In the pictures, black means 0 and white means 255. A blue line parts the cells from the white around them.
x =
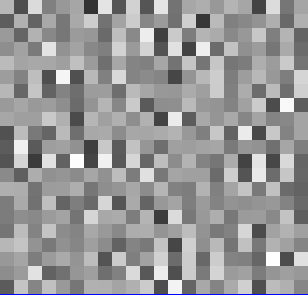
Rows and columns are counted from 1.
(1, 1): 183
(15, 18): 143
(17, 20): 162
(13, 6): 139
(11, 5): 161
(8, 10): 202
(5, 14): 197
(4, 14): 67
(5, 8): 111
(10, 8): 170
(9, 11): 177
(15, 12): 152
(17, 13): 160
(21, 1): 91
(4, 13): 225
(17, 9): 137
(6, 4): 79
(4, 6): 163
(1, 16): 152
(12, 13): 140
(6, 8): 128
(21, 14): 100
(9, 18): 134
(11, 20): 112
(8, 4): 157
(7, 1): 183
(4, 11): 211
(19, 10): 127
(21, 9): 164
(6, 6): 80
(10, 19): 73
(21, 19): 79
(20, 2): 155
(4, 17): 194
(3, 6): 155
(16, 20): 137
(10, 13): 179

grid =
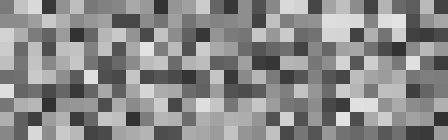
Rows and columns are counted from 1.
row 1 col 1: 122
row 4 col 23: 135
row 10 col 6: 185
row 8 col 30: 140
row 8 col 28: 146
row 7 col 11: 214
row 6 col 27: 164
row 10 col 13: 81
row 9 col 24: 85
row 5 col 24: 142
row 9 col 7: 103
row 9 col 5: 177
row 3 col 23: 114
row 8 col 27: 223
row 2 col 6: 137
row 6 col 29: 175
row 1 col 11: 153
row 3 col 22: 107
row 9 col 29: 142
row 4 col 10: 169
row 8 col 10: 138
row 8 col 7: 154
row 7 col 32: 122
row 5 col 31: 109
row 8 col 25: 59
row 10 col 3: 216
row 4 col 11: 226
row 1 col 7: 120
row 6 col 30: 118
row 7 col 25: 202
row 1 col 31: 186
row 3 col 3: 124
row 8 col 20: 157
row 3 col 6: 50
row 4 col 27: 114
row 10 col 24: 152

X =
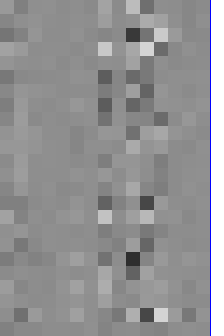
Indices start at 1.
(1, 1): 153
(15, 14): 141
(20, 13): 144
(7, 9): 135
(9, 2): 156
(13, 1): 144
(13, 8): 151
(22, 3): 140
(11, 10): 170
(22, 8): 159
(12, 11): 143
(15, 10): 144
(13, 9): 141
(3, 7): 139
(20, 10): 98
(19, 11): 133
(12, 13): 140
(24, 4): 141
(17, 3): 140
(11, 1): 151
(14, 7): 143
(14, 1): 134
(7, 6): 141
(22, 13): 143
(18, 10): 157
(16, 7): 143
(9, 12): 107
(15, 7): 142
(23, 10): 175
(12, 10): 149
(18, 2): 120
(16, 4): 140
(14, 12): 126
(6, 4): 140
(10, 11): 158
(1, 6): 142
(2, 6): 143
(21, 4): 139

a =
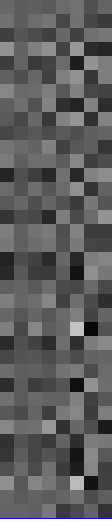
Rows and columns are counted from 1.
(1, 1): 104
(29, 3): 106
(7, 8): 67
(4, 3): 127
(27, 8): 107
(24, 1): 126
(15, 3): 79
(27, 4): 88
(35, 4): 119
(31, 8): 26
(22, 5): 65
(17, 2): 96
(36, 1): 103
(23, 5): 106
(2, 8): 59
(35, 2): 87
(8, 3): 82
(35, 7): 19
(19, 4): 43
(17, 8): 60
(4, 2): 99
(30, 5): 122
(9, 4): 56
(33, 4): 84
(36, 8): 95
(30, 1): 87
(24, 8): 84
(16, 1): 52
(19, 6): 40
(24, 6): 195
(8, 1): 95
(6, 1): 97
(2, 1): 112
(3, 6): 65
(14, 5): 107
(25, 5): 111
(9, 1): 89
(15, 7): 120
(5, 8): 125

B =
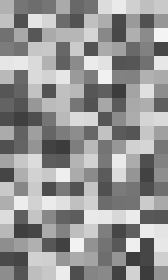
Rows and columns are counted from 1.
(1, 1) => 177
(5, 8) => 226
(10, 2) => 98
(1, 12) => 201
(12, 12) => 130
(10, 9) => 91
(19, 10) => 61
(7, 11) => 224
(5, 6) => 139
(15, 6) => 192
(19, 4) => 207
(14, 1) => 201
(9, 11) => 212
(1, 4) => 117
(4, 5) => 103
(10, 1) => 171
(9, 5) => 185
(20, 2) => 84
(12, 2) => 199
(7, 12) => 141
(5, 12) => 231
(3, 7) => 213
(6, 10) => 129
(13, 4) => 200
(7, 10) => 164
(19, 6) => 171
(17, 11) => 235
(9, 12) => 218
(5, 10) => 86
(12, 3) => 220
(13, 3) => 210
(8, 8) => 167
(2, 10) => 154
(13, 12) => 143
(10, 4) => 101
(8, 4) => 187
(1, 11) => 191

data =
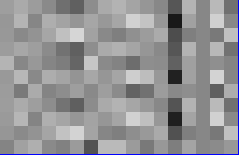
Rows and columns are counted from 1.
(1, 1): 158
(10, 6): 211
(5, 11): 142
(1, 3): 156
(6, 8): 150
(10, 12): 170
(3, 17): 192
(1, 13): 86
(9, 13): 31
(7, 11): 113
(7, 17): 173
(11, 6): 155
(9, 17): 137
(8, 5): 115
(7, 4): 132
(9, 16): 209
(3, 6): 214
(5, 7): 198
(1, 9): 179
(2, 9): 166
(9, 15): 135
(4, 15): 135
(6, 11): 189
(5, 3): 152
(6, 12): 152
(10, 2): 138
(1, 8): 170
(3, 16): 121
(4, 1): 156
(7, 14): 142
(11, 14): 164

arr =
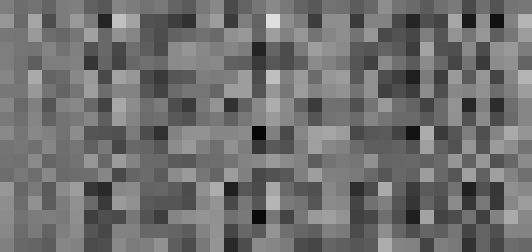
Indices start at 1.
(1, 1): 126
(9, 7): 134
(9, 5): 115
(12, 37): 103
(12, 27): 145
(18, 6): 130
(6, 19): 77
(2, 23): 61
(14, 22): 86
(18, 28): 173
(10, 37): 170
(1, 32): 111
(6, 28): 78
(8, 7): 104
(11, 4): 134
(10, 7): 85
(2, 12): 79
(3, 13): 98
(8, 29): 111
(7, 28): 64
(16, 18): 121
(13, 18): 128
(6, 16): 124
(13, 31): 157
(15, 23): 86
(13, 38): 111
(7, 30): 61
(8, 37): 110
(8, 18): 98
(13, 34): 160
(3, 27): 150
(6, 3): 170
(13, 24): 128
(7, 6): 117
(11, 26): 107
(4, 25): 138
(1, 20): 137
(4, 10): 111
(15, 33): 139

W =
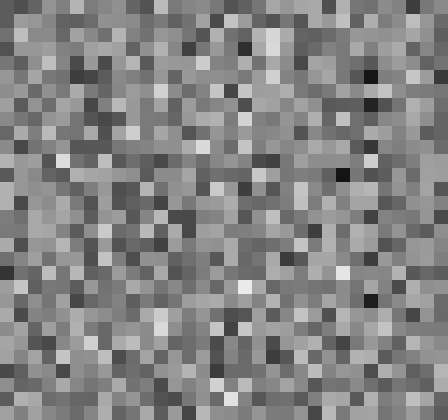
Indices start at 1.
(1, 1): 93
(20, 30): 88
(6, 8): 92
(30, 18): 123
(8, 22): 162
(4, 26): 169
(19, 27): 62
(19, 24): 166
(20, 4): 188
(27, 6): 142
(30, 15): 183
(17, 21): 153
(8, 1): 159
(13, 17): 105
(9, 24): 102
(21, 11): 148
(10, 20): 136
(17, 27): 161
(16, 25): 149
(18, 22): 196
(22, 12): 99
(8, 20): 161
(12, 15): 110
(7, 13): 140
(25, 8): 103
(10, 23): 136
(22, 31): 161
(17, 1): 121
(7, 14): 108
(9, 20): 120
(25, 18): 100
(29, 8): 169
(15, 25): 128
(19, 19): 116
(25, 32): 137
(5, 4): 191
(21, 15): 138
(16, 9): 156
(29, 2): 176
